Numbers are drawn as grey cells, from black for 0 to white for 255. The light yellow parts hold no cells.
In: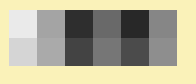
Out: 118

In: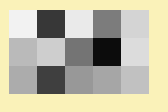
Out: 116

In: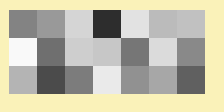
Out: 118

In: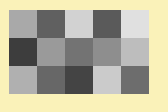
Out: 115

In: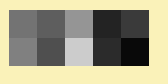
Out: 204

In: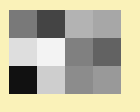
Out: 243

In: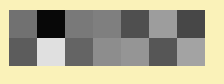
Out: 149

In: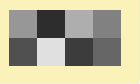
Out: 224

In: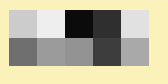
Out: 147
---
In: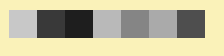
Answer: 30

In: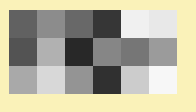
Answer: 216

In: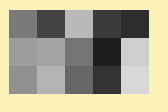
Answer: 144

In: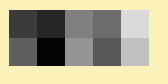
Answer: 95

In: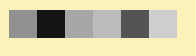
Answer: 20

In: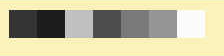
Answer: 192

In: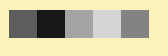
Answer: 93

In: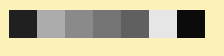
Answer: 138

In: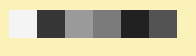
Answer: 54
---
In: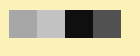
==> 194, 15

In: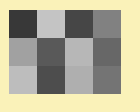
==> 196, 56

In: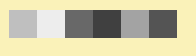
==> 237, 64

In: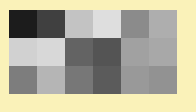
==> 222, 28

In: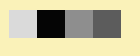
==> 218, 5

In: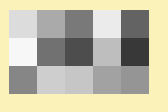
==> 247, 56

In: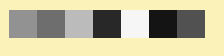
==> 246, 20
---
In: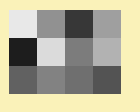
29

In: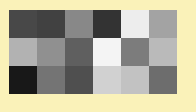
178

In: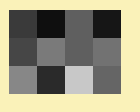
70

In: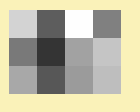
121

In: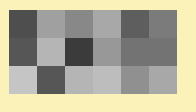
86

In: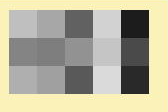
132
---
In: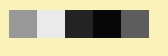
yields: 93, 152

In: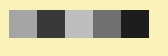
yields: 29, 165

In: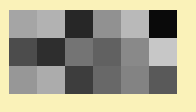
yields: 10, 151

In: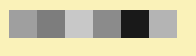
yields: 180, 159

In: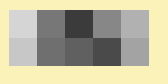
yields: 177, 199

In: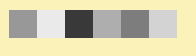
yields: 211, 152
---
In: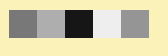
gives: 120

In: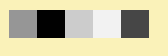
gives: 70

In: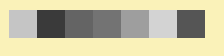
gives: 85

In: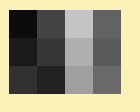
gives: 26

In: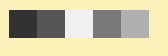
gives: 85

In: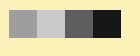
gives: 94

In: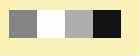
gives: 132
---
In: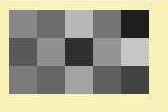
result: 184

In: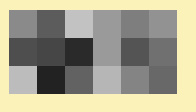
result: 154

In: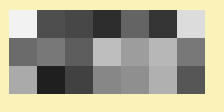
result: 100

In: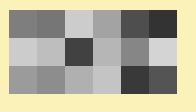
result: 163

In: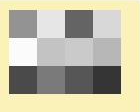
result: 230

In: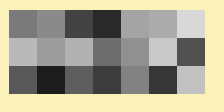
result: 164

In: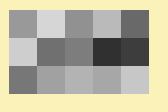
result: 145

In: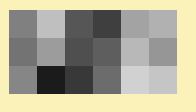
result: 63

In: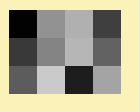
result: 146
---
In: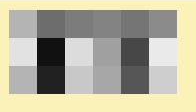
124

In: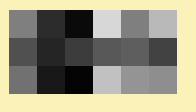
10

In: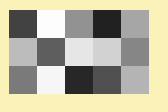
146

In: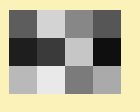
135

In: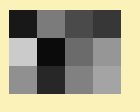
74

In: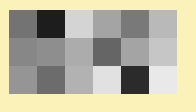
212

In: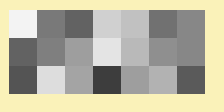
98
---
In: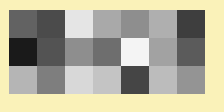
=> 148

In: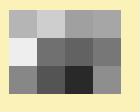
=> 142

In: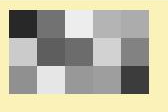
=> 60

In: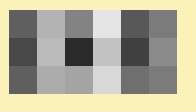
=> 123

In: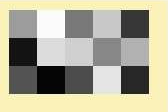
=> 39

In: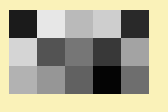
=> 110

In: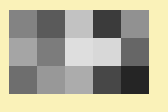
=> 37

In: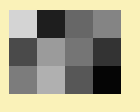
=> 5
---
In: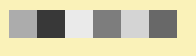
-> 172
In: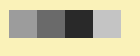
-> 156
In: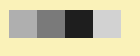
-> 175
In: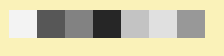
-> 243
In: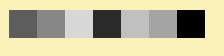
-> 93
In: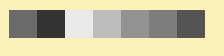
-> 107
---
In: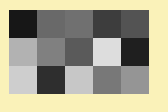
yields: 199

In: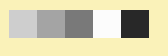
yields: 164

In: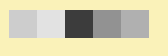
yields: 176

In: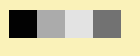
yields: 114

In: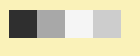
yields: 168

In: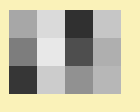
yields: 204

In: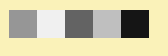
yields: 150

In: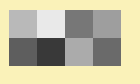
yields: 171

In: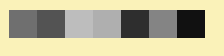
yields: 132
